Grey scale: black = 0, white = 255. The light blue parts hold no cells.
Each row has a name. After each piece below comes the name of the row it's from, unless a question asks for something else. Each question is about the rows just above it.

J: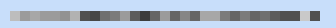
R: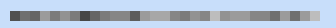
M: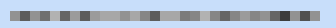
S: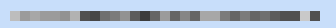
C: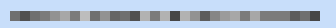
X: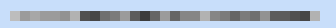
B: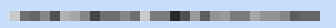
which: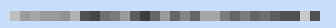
J
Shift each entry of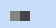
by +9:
[143  79]
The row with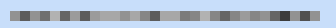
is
M
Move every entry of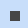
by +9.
[79]
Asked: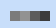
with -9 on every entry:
[114 137  83  51]
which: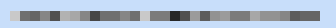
B

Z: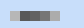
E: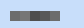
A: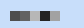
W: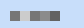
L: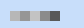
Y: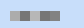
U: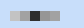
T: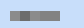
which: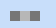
Y
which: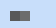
E
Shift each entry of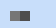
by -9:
[109  69]
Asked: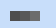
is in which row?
E

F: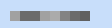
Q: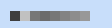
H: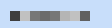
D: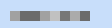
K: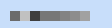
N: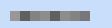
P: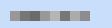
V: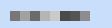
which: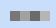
V
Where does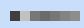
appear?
Q
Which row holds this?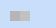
H
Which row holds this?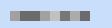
D
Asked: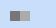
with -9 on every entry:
[110 162]

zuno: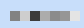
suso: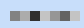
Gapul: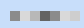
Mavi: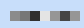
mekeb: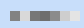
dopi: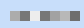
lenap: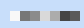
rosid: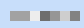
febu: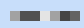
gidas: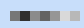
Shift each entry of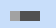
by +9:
[171  90  90]
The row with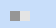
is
zuno
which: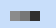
Mavi
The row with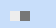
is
dopi
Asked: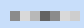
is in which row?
Gapul

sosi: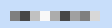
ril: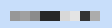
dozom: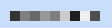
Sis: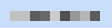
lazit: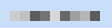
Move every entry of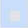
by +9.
[237]
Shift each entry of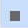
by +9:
[113]
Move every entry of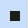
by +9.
[39]

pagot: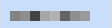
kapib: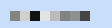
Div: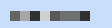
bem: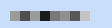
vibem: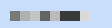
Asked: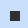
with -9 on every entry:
[39]
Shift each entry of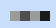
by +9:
[164  88 164  36]
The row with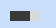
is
vibem

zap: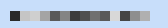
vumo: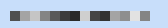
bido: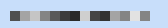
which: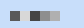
zap
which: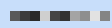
vumo
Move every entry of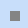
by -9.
[123]
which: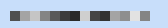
vumo
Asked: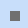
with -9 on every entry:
[103]

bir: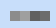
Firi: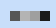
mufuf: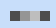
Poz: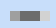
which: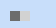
Poz
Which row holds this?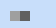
bir

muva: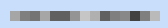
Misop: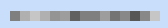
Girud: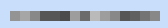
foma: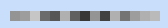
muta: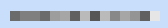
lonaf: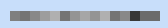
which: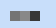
lonaf
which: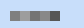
Misop
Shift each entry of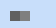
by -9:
[ 87 118]
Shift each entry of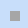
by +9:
[175]
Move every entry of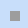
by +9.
[166]
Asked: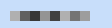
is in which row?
foma
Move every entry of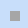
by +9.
[175]

